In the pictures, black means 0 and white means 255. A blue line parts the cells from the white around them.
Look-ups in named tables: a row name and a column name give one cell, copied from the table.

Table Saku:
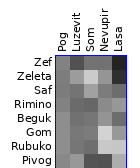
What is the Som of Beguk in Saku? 118
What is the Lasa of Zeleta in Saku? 47
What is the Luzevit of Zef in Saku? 81
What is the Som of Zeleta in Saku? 203
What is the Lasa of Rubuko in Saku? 198
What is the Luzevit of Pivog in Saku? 152
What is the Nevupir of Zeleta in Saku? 149
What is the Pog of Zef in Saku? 130
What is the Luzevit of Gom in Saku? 120
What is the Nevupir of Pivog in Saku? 82
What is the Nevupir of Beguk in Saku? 148
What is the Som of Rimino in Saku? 103
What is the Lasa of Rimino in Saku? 151
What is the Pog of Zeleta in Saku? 125
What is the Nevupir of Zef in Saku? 114
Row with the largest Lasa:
Rubuko

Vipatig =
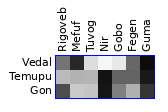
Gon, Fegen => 176
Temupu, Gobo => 99
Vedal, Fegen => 103
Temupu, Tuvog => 181
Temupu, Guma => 25
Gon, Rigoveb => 77
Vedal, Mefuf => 39
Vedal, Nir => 246
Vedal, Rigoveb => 116
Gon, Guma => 53
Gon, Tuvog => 196
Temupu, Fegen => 99
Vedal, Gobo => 232

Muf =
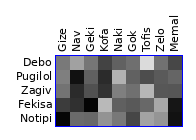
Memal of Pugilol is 101
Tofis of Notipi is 163
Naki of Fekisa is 96
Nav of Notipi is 107
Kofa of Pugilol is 43
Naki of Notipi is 120
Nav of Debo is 161
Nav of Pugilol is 17
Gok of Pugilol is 97
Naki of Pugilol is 178
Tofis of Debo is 219
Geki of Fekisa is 4
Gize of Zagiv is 115
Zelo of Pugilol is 90
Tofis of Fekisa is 104
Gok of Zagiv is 112
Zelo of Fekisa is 168
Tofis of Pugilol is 77
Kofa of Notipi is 147

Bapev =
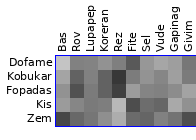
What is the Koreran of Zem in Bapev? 143
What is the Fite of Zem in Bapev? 107
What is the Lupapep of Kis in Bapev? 122
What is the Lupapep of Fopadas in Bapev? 123
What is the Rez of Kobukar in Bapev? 55
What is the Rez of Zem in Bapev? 173
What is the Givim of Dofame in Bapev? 119
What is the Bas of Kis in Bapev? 155
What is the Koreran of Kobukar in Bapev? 98
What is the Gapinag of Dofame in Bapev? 158
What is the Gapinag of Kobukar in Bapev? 159
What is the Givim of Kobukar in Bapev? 123
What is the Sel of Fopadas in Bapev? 132

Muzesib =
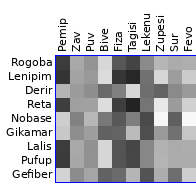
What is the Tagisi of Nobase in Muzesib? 126
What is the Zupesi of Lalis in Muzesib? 178
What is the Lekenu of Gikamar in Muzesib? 78
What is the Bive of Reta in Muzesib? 221
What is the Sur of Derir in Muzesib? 138
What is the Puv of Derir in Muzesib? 142
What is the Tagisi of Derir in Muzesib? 215
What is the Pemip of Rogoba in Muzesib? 60
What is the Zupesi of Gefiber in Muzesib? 173
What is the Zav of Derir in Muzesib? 155
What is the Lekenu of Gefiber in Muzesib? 83
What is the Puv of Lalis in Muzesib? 145
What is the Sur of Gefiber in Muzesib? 110
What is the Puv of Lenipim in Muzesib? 153
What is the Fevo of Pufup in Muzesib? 172
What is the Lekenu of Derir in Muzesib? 110
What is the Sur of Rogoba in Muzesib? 171
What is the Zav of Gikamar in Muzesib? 142

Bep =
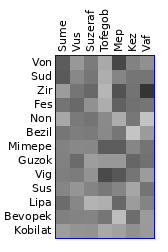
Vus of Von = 152
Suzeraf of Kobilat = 146
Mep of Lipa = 104
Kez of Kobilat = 144
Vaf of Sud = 117
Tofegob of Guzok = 152
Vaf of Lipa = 132
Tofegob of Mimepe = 93
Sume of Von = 92
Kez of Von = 130
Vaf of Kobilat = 154
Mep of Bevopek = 189
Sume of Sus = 133
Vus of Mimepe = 136
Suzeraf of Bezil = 123

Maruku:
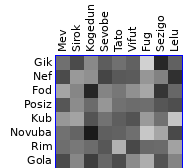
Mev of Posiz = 86
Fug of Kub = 154
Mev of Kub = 151
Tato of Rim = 177
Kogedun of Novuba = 26
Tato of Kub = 94
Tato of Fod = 119
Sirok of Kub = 163
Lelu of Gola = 132
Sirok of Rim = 120

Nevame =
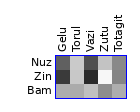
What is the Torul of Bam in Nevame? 171
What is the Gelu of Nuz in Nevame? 96
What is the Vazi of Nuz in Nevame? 79
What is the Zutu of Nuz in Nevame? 195
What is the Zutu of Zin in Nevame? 247
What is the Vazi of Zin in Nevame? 42
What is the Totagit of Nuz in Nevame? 137
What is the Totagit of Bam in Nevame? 174
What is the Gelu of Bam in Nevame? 173
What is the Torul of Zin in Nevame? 200
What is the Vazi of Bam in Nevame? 192
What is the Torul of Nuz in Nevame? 202
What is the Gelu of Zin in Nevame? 58
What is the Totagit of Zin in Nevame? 133
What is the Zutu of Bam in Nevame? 141

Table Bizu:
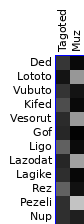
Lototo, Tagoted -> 20
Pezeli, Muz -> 195
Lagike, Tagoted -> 46
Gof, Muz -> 2
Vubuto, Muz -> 19
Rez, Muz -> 17
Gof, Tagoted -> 39
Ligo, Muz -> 11
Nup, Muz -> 31
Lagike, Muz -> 7
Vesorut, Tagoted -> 43
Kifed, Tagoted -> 77
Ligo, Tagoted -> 96
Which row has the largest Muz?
Pezeli

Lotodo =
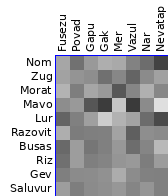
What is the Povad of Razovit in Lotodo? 124
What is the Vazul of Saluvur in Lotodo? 133
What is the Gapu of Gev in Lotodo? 140
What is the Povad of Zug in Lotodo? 148
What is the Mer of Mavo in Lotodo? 198
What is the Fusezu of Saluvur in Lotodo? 157
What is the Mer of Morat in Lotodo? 87
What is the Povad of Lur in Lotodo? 128
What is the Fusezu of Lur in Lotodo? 100
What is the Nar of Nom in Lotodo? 109
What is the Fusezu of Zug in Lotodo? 162

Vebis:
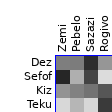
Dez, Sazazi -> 46
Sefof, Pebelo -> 175
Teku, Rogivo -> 58
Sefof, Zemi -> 38
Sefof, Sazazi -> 68
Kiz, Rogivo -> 86
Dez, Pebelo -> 124
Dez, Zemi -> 126
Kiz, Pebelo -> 129
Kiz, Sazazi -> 115

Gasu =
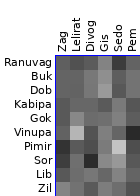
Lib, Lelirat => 109
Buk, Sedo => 94
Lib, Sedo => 131
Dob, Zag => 100
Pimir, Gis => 123
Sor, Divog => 44
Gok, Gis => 111
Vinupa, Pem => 41
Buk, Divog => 120
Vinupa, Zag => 98
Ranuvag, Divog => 91
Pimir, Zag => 51
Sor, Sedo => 152
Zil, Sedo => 110
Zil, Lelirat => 114
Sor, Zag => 62
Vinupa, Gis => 127
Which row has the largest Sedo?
Pimir

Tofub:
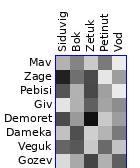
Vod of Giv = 141
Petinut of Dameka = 180
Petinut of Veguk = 106
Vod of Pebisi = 234
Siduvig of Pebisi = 85
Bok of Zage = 112
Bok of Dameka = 79
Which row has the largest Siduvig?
Giv

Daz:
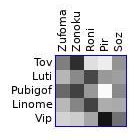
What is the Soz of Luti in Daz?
159
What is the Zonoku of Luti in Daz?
138
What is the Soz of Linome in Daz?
170
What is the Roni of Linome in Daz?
66
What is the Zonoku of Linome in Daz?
133
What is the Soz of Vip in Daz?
113
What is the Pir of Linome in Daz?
173
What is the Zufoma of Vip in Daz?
210
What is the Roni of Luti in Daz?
71
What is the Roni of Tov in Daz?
223
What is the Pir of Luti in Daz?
153
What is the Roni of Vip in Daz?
166
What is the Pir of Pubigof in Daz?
251
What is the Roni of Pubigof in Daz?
152
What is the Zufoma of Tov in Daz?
127
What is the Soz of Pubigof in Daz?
137
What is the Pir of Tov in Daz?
237
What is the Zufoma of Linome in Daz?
184
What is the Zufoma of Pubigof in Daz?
105
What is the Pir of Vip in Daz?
21

